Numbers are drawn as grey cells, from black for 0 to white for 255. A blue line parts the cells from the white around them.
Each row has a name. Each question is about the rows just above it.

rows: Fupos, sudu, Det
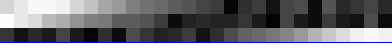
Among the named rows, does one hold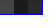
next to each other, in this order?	no
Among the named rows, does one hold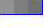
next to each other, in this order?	no
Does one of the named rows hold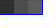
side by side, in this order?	no
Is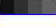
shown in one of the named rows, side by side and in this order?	yes
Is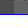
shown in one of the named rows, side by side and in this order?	yes
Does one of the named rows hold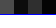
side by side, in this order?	no

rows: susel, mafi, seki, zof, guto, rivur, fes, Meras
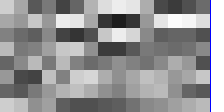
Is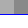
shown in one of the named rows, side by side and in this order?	no
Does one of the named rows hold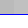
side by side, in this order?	no
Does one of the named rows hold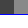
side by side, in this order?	no

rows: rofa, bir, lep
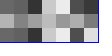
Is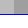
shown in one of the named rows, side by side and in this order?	no
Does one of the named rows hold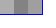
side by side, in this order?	no
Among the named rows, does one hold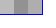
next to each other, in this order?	no
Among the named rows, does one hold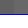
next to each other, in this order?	no
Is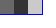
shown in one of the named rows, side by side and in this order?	no
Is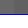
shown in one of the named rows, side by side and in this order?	yes
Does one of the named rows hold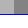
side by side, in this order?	yes

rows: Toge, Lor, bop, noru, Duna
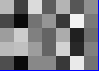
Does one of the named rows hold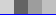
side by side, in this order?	no
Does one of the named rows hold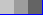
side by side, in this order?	no

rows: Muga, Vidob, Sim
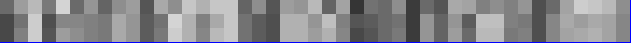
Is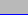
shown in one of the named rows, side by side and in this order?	yes
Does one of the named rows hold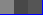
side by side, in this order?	yes
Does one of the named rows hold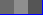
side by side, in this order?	no
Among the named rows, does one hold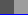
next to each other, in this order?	yes

